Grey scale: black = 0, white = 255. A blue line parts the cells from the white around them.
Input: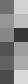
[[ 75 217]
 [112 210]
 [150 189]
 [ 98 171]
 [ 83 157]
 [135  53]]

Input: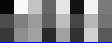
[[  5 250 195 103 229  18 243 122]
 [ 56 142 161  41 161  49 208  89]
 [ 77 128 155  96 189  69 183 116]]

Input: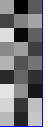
[[137 158  62]
 [228 144  22]
 [ 68 130 165]
 [ 41 102  48]
 [179  83 116]
 [213  54 192]
 [185  35 198]
 [221   7  96]
 [165   0  89]]

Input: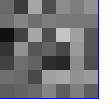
[[ 52 146  86  99  72 154  86]
 [111 133 111 126 119 119 119]
 [ 66 111  99  46  39 140  78]
 [111 105  72 160 167 146 154]
 [ 93  99 105 133  93 126  93]
 [ 16  66 167  78 196 160  86]
 [105  60 167  78 140 126 146]]

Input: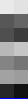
[[233 226]
 [184 198]
 [162 156]
 [132 117]
 [ 87 101]
 [ 79  60]
 [ 39  18]]

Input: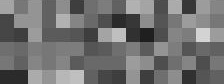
[[ 70 148 148  97 177 133 105  78  43  55 141  85 119 156 141 119]
 [164 119 148  97 141  62 111 125  97 177 164  78 171  55 156 133]
 [111 105 125 119 125 125  85  91 111 125  91 148 125  85 105  97]
 [119  97 133 119 133  91 105 105 105 156 141  78 111 133  78 119]
 [ 70  62 156  91  91  85  62 164 191  49  31  78 133 125 211 156]
 [ 43  43 171 148 183 191  97  70  62 148  62 111 141  49  85  97]]
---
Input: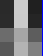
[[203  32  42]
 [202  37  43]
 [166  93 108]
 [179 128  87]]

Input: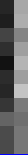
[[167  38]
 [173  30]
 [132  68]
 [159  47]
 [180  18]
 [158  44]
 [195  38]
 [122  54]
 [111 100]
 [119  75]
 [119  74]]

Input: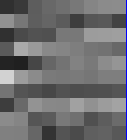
[[ 57  93 104 111 120 133 139 140  48]
 [119  94 101  91  61  86  89  67 145]
 [ 74  82  80 120 120 156 157 159  48]
 [170 154 137 133 126 117 114 104  90]
 [ 32  70 102 115 130 121 140 149  35]
 [156 139 122 120 122 118 126 126 210]
 [ 84  79  71  82  77  79  80  85 116]
 [105 147 136 135 161 145 156 163  61]
 [133  85  91 121 112  80  93 107 139]
 [127 102  51  84  75  95  98  88 128]]

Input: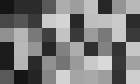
[[ 43  43  89 173 157 193  38 148 184  20]
 [ 85  57 203 212  39 190 193 202  44  71]
 [181 121  64 195  57 155 121 200  58 144]
 [184 148  38 130 173  47 130  51 198  28]
 [181  41 145 116 154 201 217  56 161  28]
 [ 21  36 134 211 165 169 158  49 206  89]]

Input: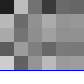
[[188 114  58 106 102  31]
 [107 145 171 148 151 185]
 [116 142 160 144 145 169]
 [156 127 103 122 121  92]
 [ 97 148 186 154 157 205]]

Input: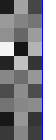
[[163  70  28]
 [131 117 154]
 [102 156 144]
 [ 21 180 244]
 [193  53  35]
 [110 151 135]
 [141  77  76]
 [135 140 115]
 [151  53  24]
 [135  62  57]]

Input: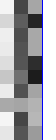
[[ 70 166 244]
 [ 93  36 214]
 [ 77 168 238]
 [ 83 168 234]
 [ 85  45 221]
 [112  28 198]
 [ 81 164 235]
 [165 179 169]
 [ 70 183 245]
 [ 85 155 230]]

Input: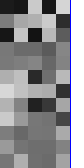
[[ 22 202  22 213  27]
 [167 176 203  45 124]
 [196  19 185  92  22]
 [107 107  91 134 120]
 [126 133 103 131 121]
 [191  41 111 185 175]
 [193 177 172  49 215]
 [131  33  56 166 179]
 [154 119 115  69 202]
 [104 118 117 170 125]
 [116 110 110 130 154]
 [175 111 107 163 118]]
